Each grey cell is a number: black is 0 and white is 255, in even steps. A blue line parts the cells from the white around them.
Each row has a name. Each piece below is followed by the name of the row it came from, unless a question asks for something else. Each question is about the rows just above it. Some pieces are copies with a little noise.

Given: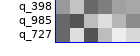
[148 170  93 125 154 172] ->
q_398
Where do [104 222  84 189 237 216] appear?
q_727
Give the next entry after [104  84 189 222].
[182]

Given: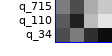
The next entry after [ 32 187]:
[227]
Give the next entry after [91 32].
[187]
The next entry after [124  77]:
[172]

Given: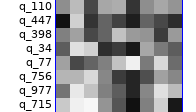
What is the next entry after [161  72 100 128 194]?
[240]
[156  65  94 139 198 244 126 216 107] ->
q_77
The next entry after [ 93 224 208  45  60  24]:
[167]
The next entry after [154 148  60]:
[154]

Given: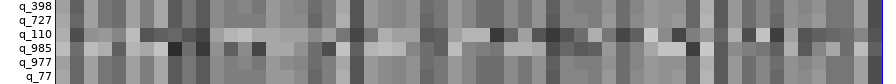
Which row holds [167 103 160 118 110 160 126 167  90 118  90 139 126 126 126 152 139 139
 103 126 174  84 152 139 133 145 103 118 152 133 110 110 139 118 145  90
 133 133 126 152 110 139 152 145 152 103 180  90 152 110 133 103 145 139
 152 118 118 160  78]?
q_727
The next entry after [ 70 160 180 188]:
[167]
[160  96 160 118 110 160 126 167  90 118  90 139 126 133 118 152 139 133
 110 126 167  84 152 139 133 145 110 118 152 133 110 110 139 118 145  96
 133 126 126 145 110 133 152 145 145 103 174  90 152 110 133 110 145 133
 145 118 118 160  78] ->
q_398
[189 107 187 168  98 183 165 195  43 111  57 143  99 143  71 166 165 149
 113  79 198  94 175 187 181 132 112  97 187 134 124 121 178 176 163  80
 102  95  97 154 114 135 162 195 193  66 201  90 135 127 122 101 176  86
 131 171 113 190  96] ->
q_985

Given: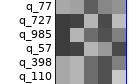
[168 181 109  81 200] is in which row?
q_110
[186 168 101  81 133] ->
q_398

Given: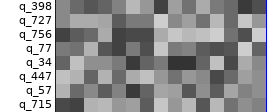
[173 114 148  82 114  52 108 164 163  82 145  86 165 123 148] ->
q_57
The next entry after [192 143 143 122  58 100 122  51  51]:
[100]

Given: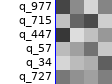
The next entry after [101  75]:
[207]
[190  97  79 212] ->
q_715
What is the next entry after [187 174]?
[95]
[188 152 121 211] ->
q_57
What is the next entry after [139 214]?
[133]
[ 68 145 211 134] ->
q_977

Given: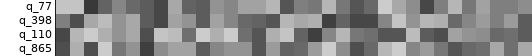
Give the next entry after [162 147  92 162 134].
[105]
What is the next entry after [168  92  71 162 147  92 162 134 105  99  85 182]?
[168]
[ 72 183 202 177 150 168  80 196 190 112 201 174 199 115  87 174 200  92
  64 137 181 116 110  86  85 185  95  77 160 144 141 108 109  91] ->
q_110
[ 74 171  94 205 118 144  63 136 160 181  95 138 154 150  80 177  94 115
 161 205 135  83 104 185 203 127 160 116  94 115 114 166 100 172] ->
q_865
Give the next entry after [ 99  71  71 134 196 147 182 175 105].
[134]
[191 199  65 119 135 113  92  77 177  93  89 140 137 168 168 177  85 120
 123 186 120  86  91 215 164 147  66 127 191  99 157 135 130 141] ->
q_77

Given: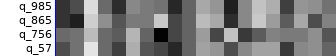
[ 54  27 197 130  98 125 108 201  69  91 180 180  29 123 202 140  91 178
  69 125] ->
q_865
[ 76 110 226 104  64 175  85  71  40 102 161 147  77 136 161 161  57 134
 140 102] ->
q_57

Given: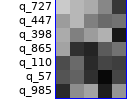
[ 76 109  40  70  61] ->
q_110
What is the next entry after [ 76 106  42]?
[69]
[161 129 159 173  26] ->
q_398
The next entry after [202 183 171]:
[135]
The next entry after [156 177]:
[23]
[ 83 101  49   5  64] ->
q_57

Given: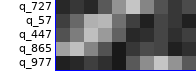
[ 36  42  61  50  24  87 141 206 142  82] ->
q_977
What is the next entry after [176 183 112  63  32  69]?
[55]
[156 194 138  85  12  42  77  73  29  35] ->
q_865
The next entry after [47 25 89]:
[141]

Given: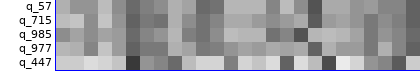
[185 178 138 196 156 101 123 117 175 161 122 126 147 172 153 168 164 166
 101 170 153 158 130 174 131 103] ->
q_977
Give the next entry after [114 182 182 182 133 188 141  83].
[170]
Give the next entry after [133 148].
[182]
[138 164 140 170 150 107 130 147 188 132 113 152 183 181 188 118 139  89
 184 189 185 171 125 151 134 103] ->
q_985

